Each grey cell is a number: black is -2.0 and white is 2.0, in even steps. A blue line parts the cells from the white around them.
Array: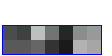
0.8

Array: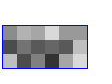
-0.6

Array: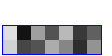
-1.3

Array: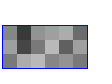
-0.5

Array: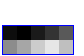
1.6

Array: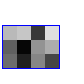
0.3

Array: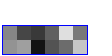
-0.3

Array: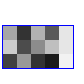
1.0

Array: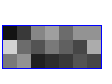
-0.9

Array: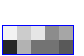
-0.2
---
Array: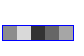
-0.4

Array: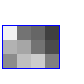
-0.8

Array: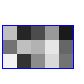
-1.4

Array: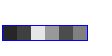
-1.0

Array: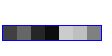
-1.4

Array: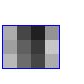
-1.1

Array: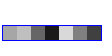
-1.0
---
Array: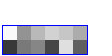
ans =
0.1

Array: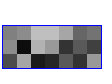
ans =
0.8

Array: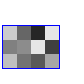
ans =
1.6

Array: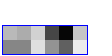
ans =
1.5

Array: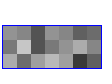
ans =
-0.7

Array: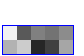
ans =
-1.4

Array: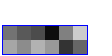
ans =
0.8

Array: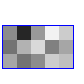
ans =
1.4

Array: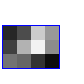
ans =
1.8
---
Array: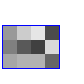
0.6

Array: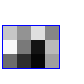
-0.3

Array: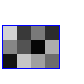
-1.7

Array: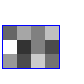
0.4

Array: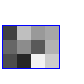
-0.8

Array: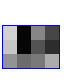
0.3

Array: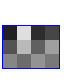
0.1

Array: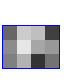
0.0

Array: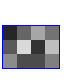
0.2
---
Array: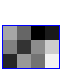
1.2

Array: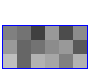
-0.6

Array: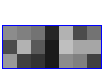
0.6

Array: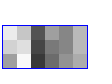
0.9

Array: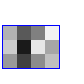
0.6

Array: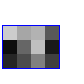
-1.6

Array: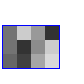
1.2

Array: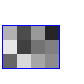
0.0

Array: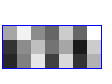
1.2
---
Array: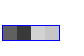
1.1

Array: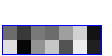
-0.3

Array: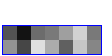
-0.1

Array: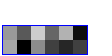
-0.4

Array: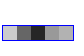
0.4

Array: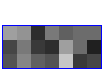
-0.1

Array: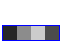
-0.8

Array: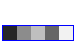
-0.4

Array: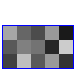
0.4
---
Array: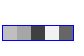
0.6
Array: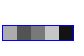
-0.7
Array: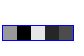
-2.0
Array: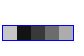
-1.7
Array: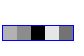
0.2
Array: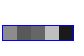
-0.6
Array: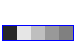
1.6
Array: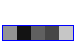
-1.7
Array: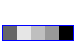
1.6
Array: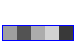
-0.7
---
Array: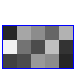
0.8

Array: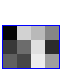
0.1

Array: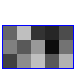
-0.8

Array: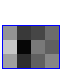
-0.3

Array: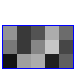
-0.3

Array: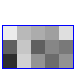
1.5

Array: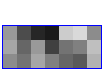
0.2

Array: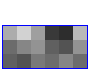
0.9

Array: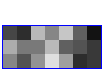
-1.7

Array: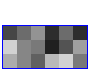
-1.3
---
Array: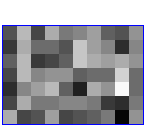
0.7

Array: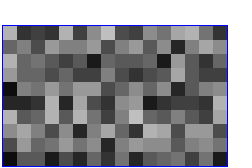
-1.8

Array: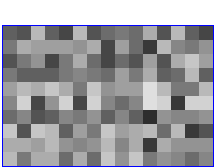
0.9

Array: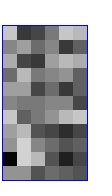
0.3

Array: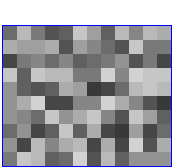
-0.1

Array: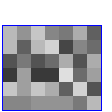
0.1

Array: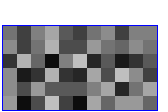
0.4
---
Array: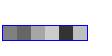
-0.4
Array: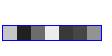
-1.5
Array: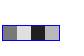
1.5
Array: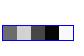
1.3
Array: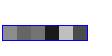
-0.4
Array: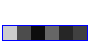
-0.8
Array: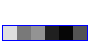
-0.1
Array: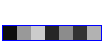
0.4
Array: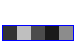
1.0
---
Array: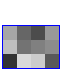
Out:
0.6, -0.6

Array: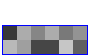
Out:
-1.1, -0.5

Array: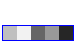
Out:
1.0, -1.4

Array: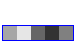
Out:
0.6, 0.0

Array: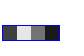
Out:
-1.0, -1.6

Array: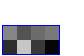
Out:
0.1, -1.9

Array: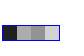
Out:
-1.5, 1.3

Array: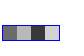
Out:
-0.3, 1.3
